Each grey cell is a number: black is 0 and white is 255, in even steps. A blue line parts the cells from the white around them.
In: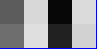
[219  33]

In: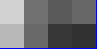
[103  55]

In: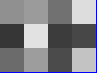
[221  60 157]

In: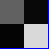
[8 4]

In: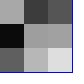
[ 85 158  95]

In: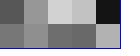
[ 20 105]

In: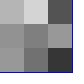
[ 83 127 152]

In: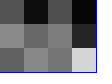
[  6 125 136]

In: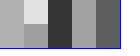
[ 94 162]
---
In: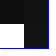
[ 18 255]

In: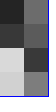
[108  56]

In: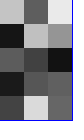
[234 192  92]

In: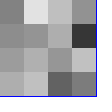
[146 174 176 174]

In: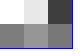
[ 62 150]

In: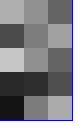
[100 125 198]
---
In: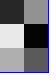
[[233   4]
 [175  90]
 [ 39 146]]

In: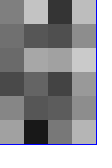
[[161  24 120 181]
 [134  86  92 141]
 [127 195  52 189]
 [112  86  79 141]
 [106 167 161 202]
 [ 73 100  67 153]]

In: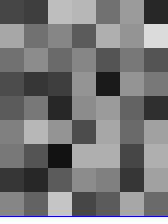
[[167 113 134  91 175 148 219]
 [134  99 197  70  91 167 106]
 [128 183 148  76 167 106 161]
 [120  84  18 175 175  70 175]
 [113 140 106 134  84 120  84]
 [ 91 120  39 140 155  99  47]
 [ 76  54  62 148  26 148 120]
 [ 70  62 190 183 113 155  39]
 [ 54  39  91 140 128  54 161]]

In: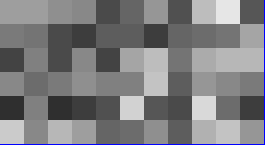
[[203 136 183 158 101 108 143  93 177 195 150]
 [158 158 143 136  74 101 150  80 189 230  86]
 [136 108 122 143 128 128 195  93 150 136 122]
 [122 116  74  61  93  93  61 101 108 116 165]
 [ 67 128  74 136  67 165 189 116 171 183 183]
 [ 47 128  47  61  80 210  86  74 217 108  61]]

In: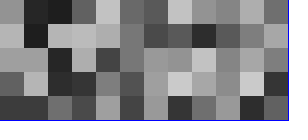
[[181  30 181 187 174 119  74  89  45  89 126 167]
 [159 159  38 174  68 119 153 147 194 133 167 126]
 [147  38  30  97 194 105  89 194 147 133 174 111]
 [ 97 181  45  53 126  82 159 202 167 140 202  53]
 [ 60  60 111  74 159  68 153  53 111 153  45  97]]

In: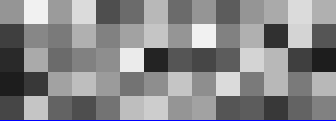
[[149 241 155 219  78 107 184 107 149  92 149 170 219 176]
 [ 70 197  99  78 115 190 205 149 162  85  92  56  99 129]
 [ 63 135 122 176 129 162 197 149 241 129 176  48 212  85]
 [ 41 170 107 129 142 235  35  85  70  92 212 184  63  29]
 [ 29  56 162 190 155 115 142 197 142 219 122 184 122 184]]

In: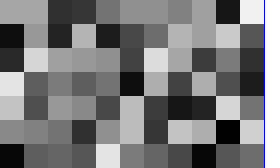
[[228  94 123  94 115  14 174  66 174  79  28]
 [195  79 152 137  72 188  60  22  35 214 115]
 [166 166  48  54 115 144 144 129 160  22 241]
 [137 129 115  48 144 188  54 195 174   1 208]
 [ 41 214 160 152 144  66 220 166  60 123  48]
 [ 14 152  35 180  28  72 109 180 160 202  86]
 [  7  94 101  86 228 123 101  72   7  86 109]]

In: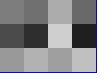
[[153 178 159 192]
 [125 112 172 105]
 [ 75  46 207  31]]

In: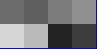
[[214 186  35  61]
 [108  95 124 144]]
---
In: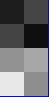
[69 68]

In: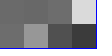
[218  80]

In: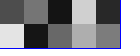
[ 40 174]

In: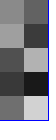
[ 98 159]

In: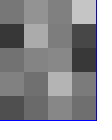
[197 125 132 129]

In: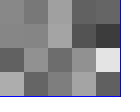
[101  83 109 101]

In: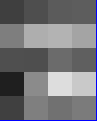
[ 93 179  78  31]

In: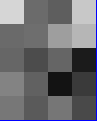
[200 158  76 131]
